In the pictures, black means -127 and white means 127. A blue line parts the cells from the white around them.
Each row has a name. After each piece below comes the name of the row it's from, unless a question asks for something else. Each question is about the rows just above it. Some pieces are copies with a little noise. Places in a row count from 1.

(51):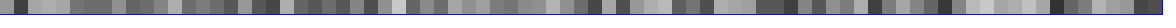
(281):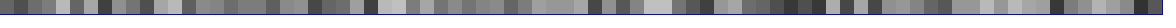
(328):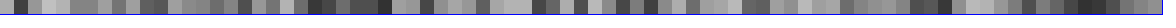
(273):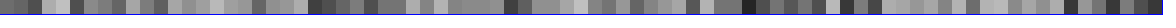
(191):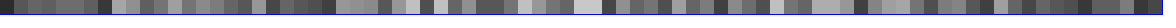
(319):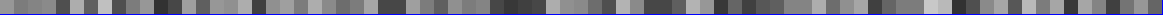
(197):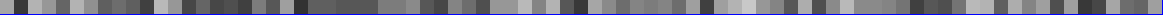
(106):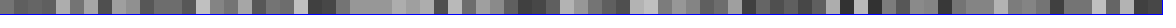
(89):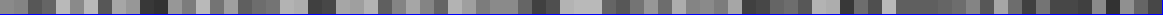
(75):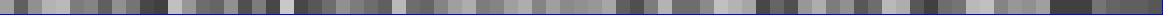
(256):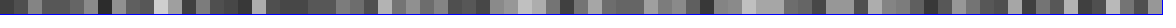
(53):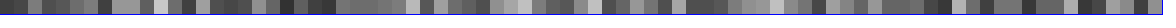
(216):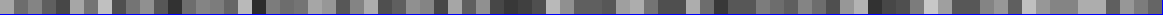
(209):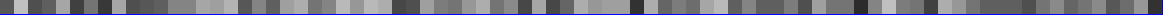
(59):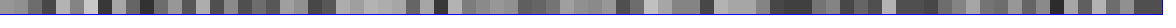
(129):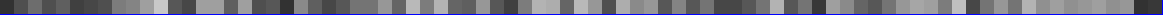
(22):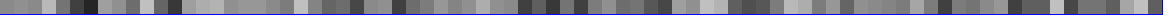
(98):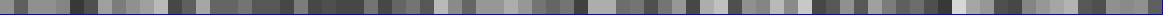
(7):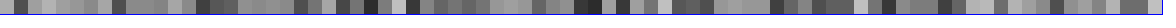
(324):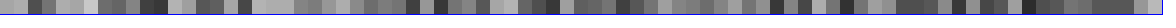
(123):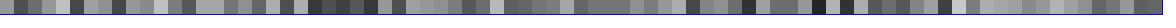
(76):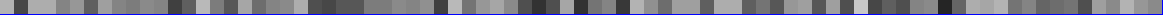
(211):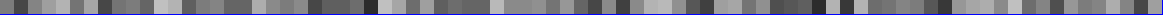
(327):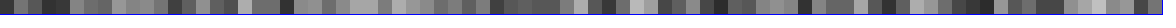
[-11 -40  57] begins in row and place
(98), 30
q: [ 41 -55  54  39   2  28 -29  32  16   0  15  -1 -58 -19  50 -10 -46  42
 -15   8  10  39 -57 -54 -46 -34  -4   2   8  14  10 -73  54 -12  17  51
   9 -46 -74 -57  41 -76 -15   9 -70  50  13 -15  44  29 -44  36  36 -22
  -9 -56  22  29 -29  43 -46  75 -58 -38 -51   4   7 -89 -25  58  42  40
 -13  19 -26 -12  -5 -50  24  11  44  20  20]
(76)
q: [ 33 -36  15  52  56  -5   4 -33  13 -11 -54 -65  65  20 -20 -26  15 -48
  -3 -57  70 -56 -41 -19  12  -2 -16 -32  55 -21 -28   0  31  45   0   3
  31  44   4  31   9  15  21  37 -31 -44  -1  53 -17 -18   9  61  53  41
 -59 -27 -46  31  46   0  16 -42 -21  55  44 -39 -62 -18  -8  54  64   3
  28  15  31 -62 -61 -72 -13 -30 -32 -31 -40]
(75)
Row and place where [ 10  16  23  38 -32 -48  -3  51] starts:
(75), 41
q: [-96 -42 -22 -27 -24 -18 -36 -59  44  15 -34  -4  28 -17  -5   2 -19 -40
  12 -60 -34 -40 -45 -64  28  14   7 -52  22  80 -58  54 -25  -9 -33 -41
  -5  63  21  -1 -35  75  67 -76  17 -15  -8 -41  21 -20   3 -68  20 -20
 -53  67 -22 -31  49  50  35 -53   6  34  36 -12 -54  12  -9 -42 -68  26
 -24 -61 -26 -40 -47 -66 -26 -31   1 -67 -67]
(191)
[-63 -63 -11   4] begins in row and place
(59), 57

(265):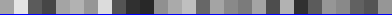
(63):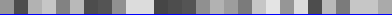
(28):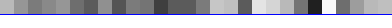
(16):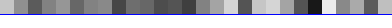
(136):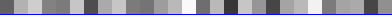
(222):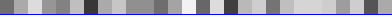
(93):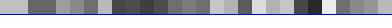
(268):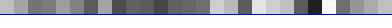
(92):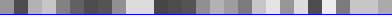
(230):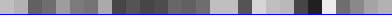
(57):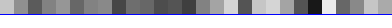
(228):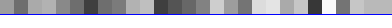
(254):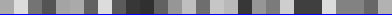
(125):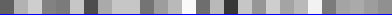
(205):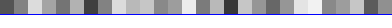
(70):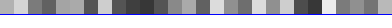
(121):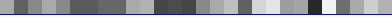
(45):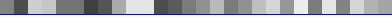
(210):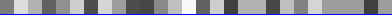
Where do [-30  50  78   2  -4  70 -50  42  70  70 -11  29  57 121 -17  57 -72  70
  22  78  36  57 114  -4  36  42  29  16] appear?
(125)
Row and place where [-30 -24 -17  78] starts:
(268), 13
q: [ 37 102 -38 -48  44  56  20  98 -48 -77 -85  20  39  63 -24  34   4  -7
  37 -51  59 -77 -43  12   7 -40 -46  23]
(265)
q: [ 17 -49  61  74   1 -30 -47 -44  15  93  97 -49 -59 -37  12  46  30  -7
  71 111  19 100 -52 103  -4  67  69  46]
(92)
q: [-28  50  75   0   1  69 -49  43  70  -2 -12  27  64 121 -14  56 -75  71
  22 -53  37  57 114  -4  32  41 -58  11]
(136)
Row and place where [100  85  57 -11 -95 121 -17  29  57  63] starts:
(28), 19
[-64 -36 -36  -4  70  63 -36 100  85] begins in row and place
(28), 12

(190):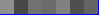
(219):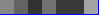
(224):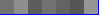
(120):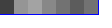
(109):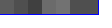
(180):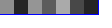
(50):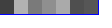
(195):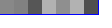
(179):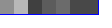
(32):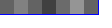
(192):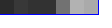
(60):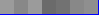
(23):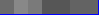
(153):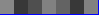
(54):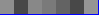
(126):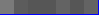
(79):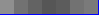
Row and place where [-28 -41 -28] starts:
(126), 5
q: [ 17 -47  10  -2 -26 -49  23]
(54)
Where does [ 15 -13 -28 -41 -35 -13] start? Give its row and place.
(79), 1
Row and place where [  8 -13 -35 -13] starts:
(120), 4
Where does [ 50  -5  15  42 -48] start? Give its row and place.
(50), 2

